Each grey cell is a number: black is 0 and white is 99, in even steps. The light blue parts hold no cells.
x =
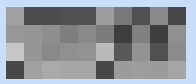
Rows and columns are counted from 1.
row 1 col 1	62
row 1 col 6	61
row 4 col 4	65
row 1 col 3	30
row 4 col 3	66
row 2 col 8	50
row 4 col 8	61
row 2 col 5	53
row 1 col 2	29

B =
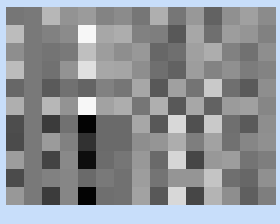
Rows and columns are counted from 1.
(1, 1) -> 46
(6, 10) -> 34
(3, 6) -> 61
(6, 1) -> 68
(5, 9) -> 34
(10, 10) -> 58
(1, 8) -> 46
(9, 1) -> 61
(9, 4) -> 53
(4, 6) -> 65
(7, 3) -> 23
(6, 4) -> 57
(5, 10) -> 62
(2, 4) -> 54
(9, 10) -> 83
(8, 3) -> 60
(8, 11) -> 49
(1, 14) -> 62
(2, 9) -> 49
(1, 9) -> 68
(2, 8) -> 50
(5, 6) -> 50
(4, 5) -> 87
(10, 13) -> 43
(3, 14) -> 44
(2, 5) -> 96
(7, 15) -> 55
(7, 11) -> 31
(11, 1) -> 59
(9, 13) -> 61
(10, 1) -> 29
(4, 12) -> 51
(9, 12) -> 59
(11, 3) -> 23

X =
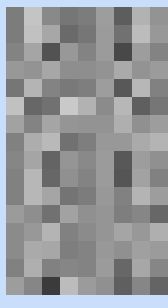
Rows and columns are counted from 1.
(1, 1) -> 48
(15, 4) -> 52
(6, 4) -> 78
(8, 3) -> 72
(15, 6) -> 60
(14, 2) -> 66
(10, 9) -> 50
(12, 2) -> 55
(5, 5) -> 49
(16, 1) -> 61
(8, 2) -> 67
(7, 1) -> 63
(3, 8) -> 61
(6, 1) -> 75
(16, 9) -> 39
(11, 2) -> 71
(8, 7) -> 59
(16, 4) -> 73
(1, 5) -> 48
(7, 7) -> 68
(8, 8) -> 66
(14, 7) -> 56
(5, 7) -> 34
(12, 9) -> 40
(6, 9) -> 46
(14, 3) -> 65
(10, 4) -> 56
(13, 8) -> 59
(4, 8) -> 57
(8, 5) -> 49
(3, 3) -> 32
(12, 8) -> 52
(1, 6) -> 61

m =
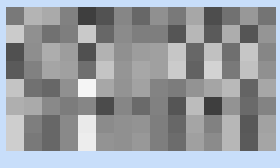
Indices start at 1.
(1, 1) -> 47
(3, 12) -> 75
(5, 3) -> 40
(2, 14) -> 33
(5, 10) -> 48
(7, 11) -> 64
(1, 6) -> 32
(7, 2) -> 49
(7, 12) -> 50
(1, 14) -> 59
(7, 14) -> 34
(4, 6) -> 76
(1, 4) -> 50
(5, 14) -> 39
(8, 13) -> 71
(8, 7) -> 56
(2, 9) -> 49
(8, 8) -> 59
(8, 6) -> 57
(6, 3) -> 53
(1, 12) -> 30
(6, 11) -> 73
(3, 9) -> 62
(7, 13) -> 71
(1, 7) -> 52
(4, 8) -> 65
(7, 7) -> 56
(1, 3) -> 66
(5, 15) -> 65
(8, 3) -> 40
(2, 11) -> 71
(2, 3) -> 44
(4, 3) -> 64
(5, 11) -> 57
